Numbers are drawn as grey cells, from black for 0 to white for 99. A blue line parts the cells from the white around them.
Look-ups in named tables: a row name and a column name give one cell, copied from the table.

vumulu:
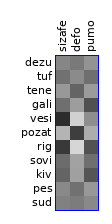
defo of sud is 48
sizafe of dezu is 52
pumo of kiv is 33
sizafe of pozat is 70
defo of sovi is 63
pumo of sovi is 43
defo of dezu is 47
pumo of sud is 53
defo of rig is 83
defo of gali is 61
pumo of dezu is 57
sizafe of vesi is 17
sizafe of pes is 53
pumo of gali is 31
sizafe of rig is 22
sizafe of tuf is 44
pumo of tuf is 43
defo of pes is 44
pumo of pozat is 67
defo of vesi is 81

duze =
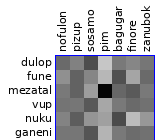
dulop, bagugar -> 47
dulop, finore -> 52
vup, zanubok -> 44
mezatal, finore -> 35
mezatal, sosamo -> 61
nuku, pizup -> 36
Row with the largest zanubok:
nuku

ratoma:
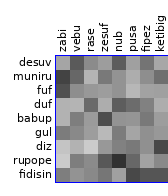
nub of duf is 36
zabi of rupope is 79
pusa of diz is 47
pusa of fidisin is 28
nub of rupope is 19
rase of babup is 60
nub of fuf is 57
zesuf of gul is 72
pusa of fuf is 71
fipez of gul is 56
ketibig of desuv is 65
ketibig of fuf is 62
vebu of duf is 70
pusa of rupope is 40
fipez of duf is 50
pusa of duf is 42
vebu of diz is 69

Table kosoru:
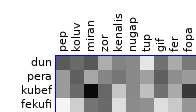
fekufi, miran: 45
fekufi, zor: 41
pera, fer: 55
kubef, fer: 66
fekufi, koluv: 80
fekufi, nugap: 54
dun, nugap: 53
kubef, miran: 4
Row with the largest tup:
dun

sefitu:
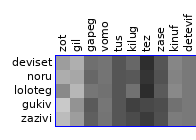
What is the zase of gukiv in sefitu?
30
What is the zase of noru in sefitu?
32
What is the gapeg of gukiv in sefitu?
35
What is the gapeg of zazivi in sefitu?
37
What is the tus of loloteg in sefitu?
33
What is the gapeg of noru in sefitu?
40
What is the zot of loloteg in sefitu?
53
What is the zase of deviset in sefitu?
33
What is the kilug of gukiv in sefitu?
25
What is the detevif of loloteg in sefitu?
47
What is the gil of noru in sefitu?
65
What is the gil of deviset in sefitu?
68
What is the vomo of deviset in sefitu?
45
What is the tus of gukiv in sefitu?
33
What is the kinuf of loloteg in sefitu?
53
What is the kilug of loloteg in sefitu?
44
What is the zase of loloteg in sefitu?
35
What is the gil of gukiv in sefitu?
57
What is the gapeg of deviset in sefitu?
43
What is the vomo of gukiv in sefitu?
46
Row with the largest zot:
gukiv

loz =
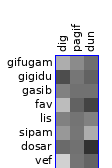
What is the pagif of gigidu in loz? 46
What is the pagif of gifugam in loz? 54
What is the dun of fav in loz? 26
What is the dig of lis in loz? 50
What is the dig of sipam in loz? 59
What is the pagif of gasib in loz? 44
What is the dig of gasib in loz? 50
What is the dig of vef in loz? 81
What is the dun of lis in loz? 50
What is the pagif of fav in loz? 38
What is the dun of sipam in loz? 67
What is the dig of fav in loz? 73

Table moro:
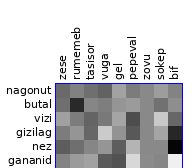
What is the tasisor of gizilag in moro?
40
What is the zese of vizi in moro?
62
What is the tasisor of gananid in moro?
63
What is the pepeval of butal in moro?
60
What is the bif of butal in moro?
55
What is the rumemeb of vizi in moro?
48
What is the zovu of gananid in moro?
54
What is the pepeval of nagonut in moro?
48
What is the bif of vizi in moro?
40
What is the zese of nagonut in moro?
41
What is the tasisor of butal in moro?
52
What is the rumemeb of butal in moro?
16
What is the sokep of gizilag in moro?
64
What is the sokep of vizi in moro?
78
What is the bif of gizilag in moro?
15
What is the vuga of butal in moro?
49

